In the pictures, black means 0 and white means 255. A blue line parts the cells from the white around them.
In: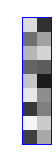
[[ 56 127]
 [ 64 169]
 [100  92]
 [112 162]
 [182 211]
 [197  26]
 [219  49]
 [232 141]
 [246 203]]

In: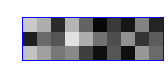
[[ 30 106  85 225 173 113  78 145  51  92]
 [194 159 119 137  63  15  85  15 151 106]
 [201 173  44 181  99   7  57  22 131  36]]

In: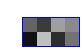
[[ 17 191  45 115]
 [100  59 159 138]]

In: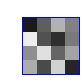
[[ 26  94 178 129]
 [142 224 101 164]
 [172  74 209  38]
 [237  81  46 122]]

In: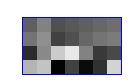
[[ 43 137 203 232 130  57  73]
 [ 95 130  80  88  95 103 110]
 [116 143  65  80 103 116 123]
 [180 195   3  65  11  49 211]]

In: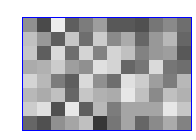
[[102  80 144 165 192  55 118 165 102 138 171 130]
 [144  74 237  94 124 158  88  88  80 118 138 110]
 [171 177 204 158 144 224 212 102 118 218 118 110]
 [184 171 192 102 198 177 171 231 192 138 192 177]
 [192 152  94 198 110 204 138 171 102 152 184 102]
 [198  94 218 110 212 130 212 192 130 152 158  88]
 [204 224  80 231  94 184 124 165 165 165 231 198]
 [212 184 124  94 218 144 110 224 204 158 124 184]]
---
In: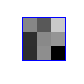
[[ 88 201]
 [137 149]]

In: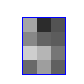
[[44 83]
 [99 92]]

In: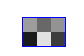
[[104 147]
 [225  60]]

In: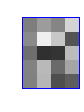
[[156 133]
 [239 199]]

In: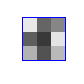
[[101 134]
 [ 57 228]]

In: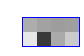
[[162 157]
 [ 57 170]]

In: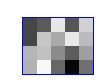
[[ 90 231]
 [198 169]]

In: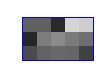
[[ 96  42]
 [124 139]]

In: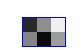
[[142 240]
 [ 11 157]]
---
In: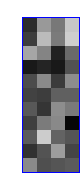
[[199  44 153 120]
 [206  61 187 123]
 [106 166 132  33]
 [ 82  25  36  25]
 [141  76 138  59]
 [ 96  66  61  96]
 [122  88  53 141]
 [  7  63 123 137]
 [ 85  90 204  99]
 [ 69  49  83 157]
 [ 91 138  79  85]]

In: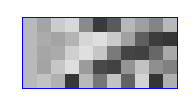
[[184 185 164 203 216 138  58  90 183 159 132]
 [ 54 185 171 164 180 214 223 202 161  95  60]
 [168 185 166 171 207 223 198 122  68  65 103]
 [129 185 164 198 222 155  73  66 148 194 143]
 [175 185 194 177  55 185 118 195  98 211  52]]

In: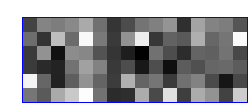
[[ 85  67 132 125 137 170 112  53  76 116 128 148  47 163 131 125]
 [251 109  51 189 107 248 121  58 146 237  55  98  89 175 103 117]
 [ 72  58 146  17 140 135  83  53  30   1 113  77  44 100  96 115]
 [ 92  59  42  35 114 161 130  57  77  24  78  15  92  80 102 105]
 [ 72 244 102  34  94 147 100  60 176 100 117  58 112 130  75  22]
 [204 118  90 170 201 253 114  43  46 172  73 224  62 172 147  66]]

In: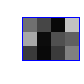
[[193 112  70   9]
 [ 96 168  12  80]
 [128  58   9  59]]

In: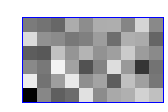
[[137 123 115 103 172 141 173 174 133 213]
 [101 219 145 139 120 128 157 110 175 171]
 [138  93  88 193 149 180 146 159 203 156]
 [115 137 120 243 162  82 131 221 153  53]
 [119 236 114 158 233 143 163  93 192 160]
 [192   1 135  95 108 225 140 169 176 210]]

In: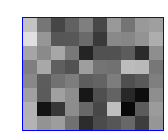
[[159 195 118  70  97 127  72 153 116 153]
 [174 224 150  86  87 106  57 137 134 147]
 [142 165 138 167 120  36  81  81  92  43]
 [119 127 168  95  82 158 116 113 188 185]
 [127 136  92 113 125  93  99 125  79  89]
 [142 160  91 160 141  23  79  99  39  13]
 [155 178  19  55 140 104  71 191   8  91]
 [150 179 147 157 113  44  75  86 104  61]]

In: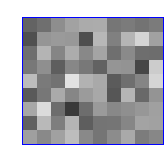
[[123  99 111 142 162 171 172 118 123 115]
 [161  79 149 154 152  78 183 128 181 213]
 [109 110 180 133 172 136 164 111 138 110]
 [204 120 143  94 135 120  98 149 147  71]
 [213 188 122 114 226 178 169  91 111 133]
 [148  89 119 170 134 155 168  86 181 105]
 [160 167 219 109  57 109 154 136 143 151]
 [161  96 185 126 180  94 116 117 134 163]
 [135 159 137 161 189 137 117 140 169 124]]

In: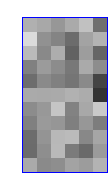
[[111 176 168 151 170 193]
 [179 219 145 132 108 163]
 [101 186 137 173  98 157]
 [141 128 155 140 120 170]
 [ 68 109 138 128 117 138]
 [ 51 170 169 170 177 172]
 [202 140 152 197 130 168]
 [125 128 154 150 127 151]
 [166 108 148 184 187 136]
 [155 107 142 185 123 106]
 [179 170 138 142 163 156]]
